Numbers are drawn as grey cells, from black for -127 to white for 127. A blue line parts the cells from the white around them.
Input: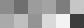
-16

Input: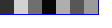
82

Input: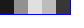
17

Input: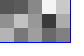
-36

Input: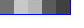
72

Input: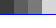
-33
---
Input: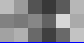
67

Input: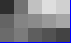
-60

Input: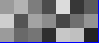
-92

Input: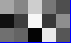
-41

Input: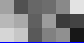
-104

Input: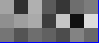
-23

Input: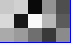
11

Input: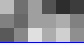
15

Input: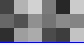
67
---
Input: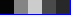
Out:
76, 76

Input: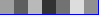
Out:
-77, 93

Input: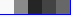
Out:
-90, 121

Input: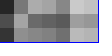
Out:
-29, 74

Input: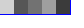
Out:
-13, 82

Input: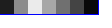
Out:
39, 107

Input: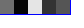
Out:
101, 101
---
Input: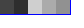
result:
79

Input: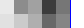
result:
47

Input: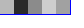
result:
11

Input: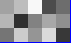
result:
21

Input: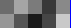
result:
-101

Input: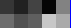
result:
-32

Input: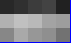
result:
23

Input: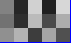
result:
-66

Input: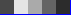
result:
42
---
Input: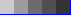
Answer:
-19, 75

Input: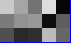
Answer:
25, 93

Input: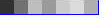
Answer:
26, 91

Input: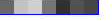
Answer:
-10, 79

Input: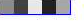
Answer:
104, 104

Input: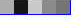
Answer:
74, 74

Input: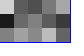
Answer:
1, 81

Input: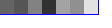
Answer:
-78, 98

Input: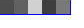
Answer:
81, 81

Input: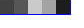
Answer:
74, 74
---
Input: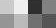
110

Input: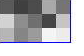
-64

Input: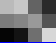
71

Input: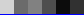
-20

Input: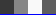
6

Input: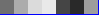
44

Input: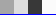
93

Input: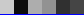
-115
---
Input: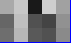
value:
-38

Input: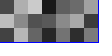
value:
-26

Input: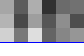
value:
94

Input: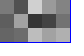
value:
61

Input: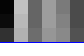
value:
-18

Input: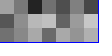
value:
41

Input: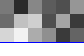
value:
44

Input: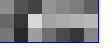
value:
29

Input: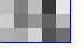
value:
83
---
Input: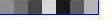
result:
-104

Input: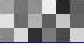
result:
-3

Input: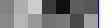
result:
-6

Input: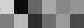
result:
-17

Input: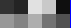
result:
46

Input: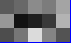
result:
91

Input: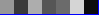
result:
-20

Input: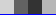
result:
-29

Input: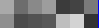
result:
62
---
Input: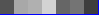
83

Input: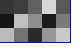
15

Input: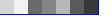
5

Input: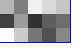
-77

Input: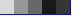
-23

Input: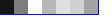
55

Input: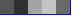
36
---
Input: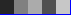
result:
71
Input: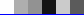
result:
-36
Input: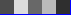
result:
-80
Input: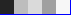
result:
119
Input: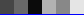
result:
101
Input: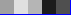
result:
-48
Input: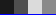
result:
10
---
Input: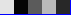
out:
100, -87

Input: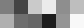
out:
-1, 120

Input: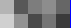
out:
52, -68

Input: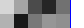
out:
86, 15

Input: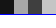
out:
-107, 69

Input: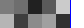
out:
-3, -79

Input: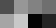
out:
-49, -91

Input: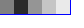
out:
0, 106
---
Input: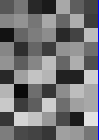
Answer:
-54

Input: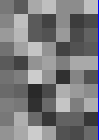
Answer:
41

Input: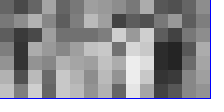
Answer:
-1

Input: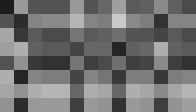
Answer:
-83

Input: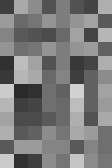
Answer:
-79

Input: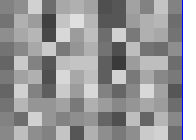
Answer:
62

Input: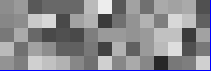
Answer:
-1

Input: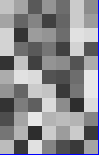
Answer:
-70
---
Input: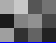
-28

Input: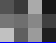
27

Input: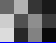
2

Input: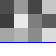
11

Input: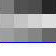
5

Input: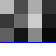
9
